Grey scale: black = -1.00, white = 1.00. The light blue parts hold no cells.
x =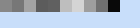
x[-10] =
0.06
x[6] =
0.66
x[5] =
0.49
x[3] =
-0.28

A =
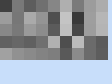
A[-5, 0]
-0.50
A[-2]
[-0.24, -0.19, -0.25, -0.12, 0.39, -0.39, 0.47, -0.16, -0.29]
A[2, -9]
0.07
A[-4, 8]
0.43
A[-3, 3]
0.10
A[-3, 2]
0.21
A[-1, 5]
-0.30
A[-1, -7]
0.08
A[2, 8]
0.41
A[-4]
[0.22, -0.07, 0.33, 0.16, -0.38, 0.54, -0.55, 0.24, 0.43]
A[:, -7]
[-0.27, 0.33, 0.21, -0.25, 0.08]

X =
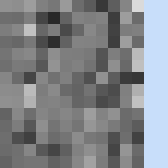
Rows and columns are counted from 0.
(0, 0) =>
0.14
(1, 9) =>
-0.52
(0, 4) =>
-0.07
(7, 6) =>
-0.22
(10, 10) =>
-0.17
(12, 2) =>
0.05
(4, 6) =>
-0.02
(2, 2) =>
0.51
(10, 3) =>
0.12
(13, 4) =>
-0.24
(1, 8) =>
0.02
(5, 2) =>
-0.06
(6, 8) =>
0.14
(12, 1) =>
-0.12
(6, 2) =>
-0.46
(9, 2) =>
-0.14
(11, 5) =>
-0.09
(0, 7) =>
-0.29
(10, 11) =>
-0.28
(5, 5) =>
-0.03
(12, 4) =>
-0.46
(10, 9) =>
-0.04
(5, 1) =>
-0.04
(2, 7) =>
0.07
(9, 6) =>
-0.02
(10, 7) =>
0.18
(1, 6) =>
0.02
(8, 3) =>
0.01
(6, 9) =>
-0.27
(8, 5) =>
-0.02
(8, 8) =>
-0.42
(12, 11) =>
-0.17
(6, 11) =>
-0.57
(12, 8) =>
0.00
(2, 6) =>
-0.19
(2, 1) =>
0.06
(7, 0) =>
0.10

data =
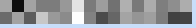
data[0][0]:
0.30
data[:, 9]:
[-0.11, -0.20]
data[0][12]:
0.35
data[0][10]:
0.38
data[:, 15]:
[0.36, -0.47]
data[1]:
[-0.16, 0.27, -0.28, 0.56, 0.20, 0.09, 0.99, 0.02, -0.41, -0.20, 0.29, 0.17, 0.25, -0.03, -0.49, -0.47]
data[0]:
[0.30, -0.89, 0.28, -0.03, -0.03, 0.19, 0.78, -0.04, 0.23, -0.11, 0.38, -0.05, 0.35, -0.01, 0.11, 0.36]
